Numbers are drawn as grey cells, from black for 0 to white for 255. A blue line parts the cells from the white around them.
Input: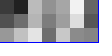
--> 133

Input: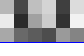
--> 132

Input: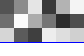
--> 208

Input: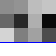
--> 76

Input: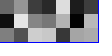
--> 171

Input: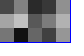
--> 150

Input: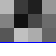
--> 101
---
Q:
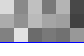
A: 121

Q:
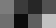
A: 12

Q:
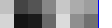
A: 219

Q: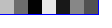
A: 24

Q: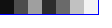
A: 106

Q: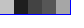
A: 67

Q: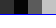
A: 5
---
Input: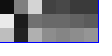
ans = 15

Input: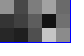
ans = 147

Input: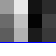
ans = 155

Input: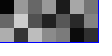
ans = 5

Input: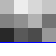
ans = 184

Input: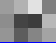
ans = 156
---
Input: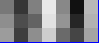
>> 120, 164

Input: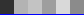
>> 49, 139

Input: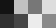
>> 19, 137

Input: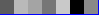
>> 92, 137

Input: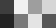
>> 62, 87

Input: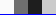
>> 250, 203

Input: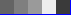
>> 100, 58
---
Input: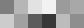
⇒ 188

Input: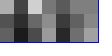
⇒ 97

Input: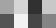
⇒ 70

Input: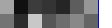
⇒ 136

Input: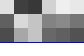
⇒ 138

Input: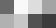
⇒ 82

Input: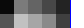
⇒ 138

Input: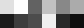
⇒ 41
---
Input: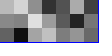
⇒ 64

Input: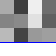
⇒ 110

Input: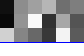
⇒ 126

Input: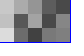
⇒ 73

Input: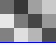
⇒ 202

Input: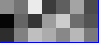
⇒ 75

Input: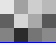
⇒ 185

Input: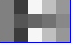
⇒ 151
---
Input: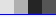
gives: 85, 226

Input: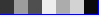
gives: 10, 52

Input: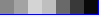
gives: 9, 135

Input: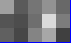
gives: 104, 96

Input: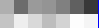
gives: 56, 196

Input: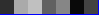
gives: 67, 46

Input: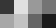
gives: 116, 167

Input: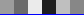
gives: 135, 156
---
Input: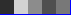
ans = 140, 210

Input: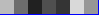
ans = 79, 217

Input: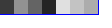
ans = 36, 224

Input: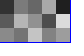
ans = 145, 219

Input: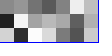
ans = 185, 252

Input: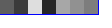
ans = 38, 222

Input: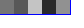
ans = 196, 196

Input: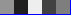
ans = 238, 238
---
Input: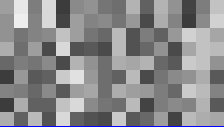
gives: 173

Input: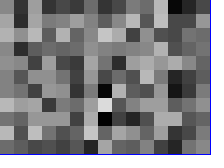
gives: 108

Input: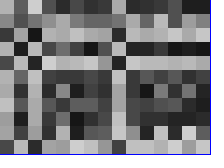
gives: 72

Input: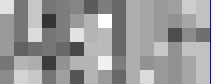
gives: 139

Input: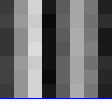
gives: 59

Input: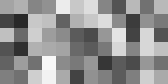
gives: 127
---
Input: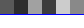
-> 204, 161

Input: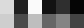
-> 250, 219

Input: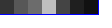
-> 191, 108

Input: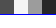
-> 245, 156

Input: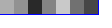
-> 201, 174

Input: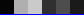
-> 202, 175

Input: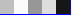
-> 251, 221

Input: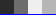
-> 239, 182
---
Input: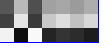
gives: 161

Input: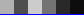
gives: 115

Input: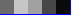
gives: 71

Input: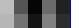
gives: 107

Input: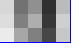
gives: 48

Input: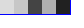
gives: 176

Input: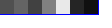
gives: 128

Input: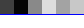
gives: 221

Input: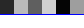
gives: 208

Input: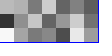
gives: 205
